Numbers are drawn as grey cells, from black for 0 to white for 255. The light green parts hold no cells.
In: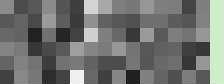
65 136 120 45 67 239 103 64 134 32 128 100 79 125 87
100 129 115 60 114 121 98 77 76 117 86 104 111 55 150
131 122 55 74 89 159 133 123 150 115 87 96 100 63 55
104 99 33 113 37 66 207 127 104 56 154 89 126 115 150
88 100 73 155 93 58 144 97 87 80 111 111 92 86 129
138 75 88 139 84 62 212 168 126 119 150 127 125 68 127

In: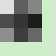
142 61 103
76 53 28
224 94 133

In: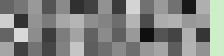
166 64 115 70 130 197 94 111 137 110 151 165 93 179 146
100 217 141 61 125 163 98 139 95 153 15 84 68 176 53
206 49 147 123 167 181 142 131 109 180 76 172 177 152 157
101 118 153 84 138 48 65 146 59 212 113 154 113 24 175

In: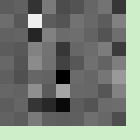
98 92 122 96 94 95 111 103 77
93 101 53 40 9 93 84 107 109
102 99 143 91 164 104 103 86 130
95 80 102 99 0 107 102 118 153
103 84 139 113 66 87 112 99 126
92 88 130 115 55 103 109 124 59
98 100 37 129 107 110 99 83 110
109 88 239 92 84 114 104 92 129
92 97 51 122 76 83 102 115 54

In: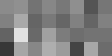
55 166 135 174 155 68 167 108
99 225 105 161 124 110 115 115
129 169 101 121 102 129 101 129
139 144 115 135 120 143 84 118

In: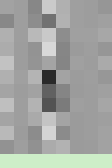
146 158 145 171 178 155 156 162
185 156 140 212 139 155 157 162
164 158 170 196 164 155 157 159
191 158 179 83 123 159 157 166
164 157 162 97 133 155 157 160
176 160 180 42 163 156 158 151
194 157 148 164 133 160 157 170
172 157 147 216 134 155 158 150
176 158 185 201 141 160 160 167
136 158 141 113 178 159 157 160
162 158 135 202 176 159 157 150

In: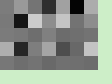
119 110 115 105 112 111 108
174 38 126 165 77 104 195
123 120 110 128 108 111 115
121 21 204 141 196 115 141
124 153 116 46 161 4 172

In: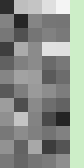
121 102 117 123 142
146 99 168 61 84
120 140 128 115 129
144 196 131 73 36
157 78 138 110 98
89 126 154 141 125
133 162 158 90 108
97 128 139 106 120
62 171 139 225 224
119 81 117 129 121
131 38 133 118 117
45 190 196 223 244

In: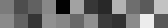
138 98 53 145 135 104 144 59 50 139 236 87
123 77 97 136 2 162 55 40 179 110 90 194
